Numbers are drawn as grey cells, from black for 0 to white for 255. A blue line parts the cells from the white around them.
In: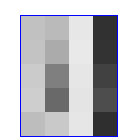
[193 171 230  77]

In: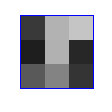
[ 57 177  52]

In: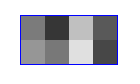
[123 120]

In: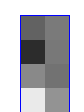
[ 98 120]

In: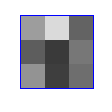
[157  58 110]

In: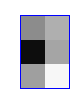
[140 165]

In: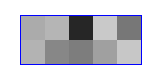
[171 135]

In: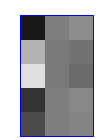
[ 24 122 107]

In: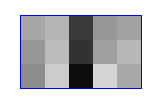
[167 187  13]
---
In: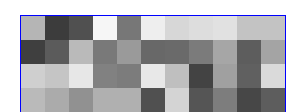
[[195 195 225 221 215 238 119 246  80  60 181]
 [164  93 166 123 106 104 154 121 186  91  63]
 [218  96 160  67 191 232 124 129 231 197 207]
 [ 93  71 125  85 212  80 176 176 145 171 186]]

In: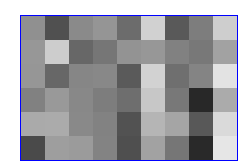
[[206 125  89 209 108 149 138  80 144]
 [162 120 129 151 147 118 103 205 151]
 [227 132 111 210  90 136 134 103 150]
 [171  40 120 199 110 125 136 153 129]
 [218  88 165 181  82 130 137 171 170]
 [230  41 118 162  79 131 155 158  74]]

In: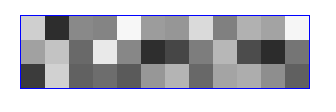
[[246 163 177 128 218 150 156 247 132 137  45 207]
 [117  44  76 183 125  70  46 135 233 105 195 161]
 [ 96 142 173 164 104 180 151  90 109  97 209  59]]

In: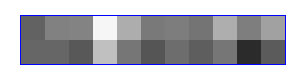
[[161 126 174 116 125 121 173 246 131 129  98]
 [ 91  43 118  94 109  85 118 192  88 102 102]]

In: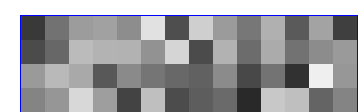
[[ 63 163  90 176 119 155 207  78 225 141 161 156 114  57]
 [154 140 114 171 108 178  75 213 146 178 179 187 103  75]
 [151 239  49 115  72 139  97 104 117 138  88 169 185 154]
 [132 100 191 200  41 106  93  76 191  67 158 216 150 132]]

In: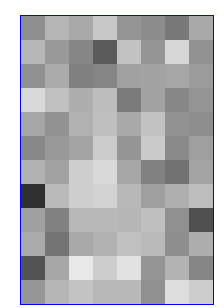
[[169 120 141 149 200 169 181 143]
 [146 215 149 194  91 134 153 183]
 [155 166 163 161 133 128 171 144]
 [148 135 163 123 189 174 192 218]
 [142 146 194 169 191 177 146 166]
 [159 138 202 149 203 164 153 136]
 [164 114 130 167 217 207 162 178]
 [190 175 159 184 210 206 186  48]
 [ 80 144 191 182 185 184 129 160]
 [174 142 186 193 177 169 115 170]
 [134 179 149 226 205 232 167  83]
 [205 221 144 185 184 196 182 150]]

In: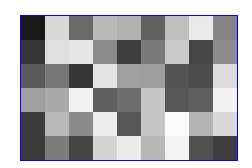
[[132 234 191  98 177 185 105 216  24]
 [139  69 202 123  61 139 231 223  54]
 [220  76  83 158 160 227  55 118  90]
 [243  96  86 198 110  96 242 170 159]
 [217 179 251 197  87 237 138 185  59]
 [ 62  81 244 183 235 211  68 124  59]]

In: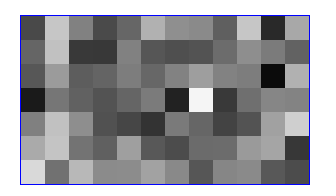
[[168  41 198  95 138 143 177 102  74 129 198  73]
 [ 98 123 142 108  83  79  86 129  56  57 193 101]
 [177  11 125 130 158 130 103 125 100  93 155  87]
 [131 134 111  57 245  34 123 101  83  97 118  26]
 [207 161  83  67 102 122  51  70  81 142 193 128]
 [ 55 165 154 108 107  76  88 159  96 115 196 170]
 [ 76  88 138 134  86 137 162 140 139 184 113 217]]
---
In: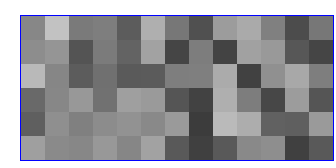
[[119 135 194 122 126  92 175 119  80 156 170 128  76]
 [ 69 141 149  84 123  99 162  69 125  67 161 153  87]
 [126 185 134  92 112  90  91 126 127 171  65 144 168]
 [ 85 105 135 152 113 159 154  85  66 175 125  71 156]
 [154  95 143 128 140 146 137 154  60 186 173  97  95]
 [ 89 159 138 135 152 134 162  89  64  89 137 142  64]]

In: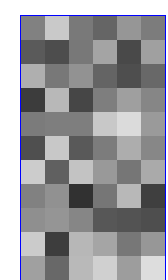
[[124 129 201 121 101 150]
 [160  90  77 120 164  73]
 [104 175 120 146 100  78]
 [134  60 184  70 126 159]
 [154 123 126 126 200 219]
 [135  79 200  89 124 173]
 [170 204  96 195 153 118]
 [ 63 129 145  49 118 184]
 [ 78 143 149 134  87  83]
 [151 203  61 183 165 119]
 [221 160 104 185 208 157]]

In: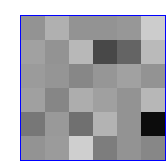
[[204 147 176 147 147 151]
 [186 161 147 184  72 100]
 [147 155 149 135 150 161]
 [183 160 134 173 160 147]
 [ 12 119 153 112 179 147]
 [135 147 155 207 125 147]]

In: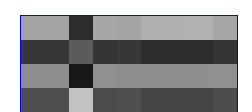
[[166 164 164  44 167 164 176 176 177]
 [ 53  55  54  91  53  55  45  45  44]
 [144 142 142  23 144 142 143 143 143]
 [ 77  78  78 195  76  78  69  69  69]]

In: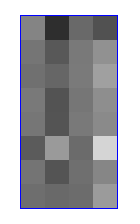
[[ 81 132  46 105]
 [145 117  88 121]
 [160 112 102 122]
 [142 121  83 118]
 [138 118  84 121]
 [213  91 154 107]
 [134 116  84 111]
 [155 110 105 108]]

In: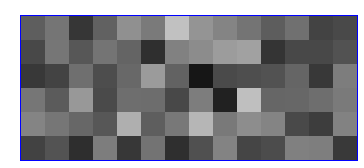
[[ 73  94 117  54  97 144 122 193 148 132 116  93 112  67]
 [ 82  72 118  87 116 100  47 129 140 156 161  52  72  72]
 [125  56  67 111  77 104 155  98  22  74  78  82 101  56]
 [122 118  91 152  74 110 109  72 125  33 191 102 103 110]
 [130 132 118 103  87 175  94 120 182 121 141 132  73  61]
 [ 57  66  83  46 125  55 115  47  80 131  69  76 128 126]]
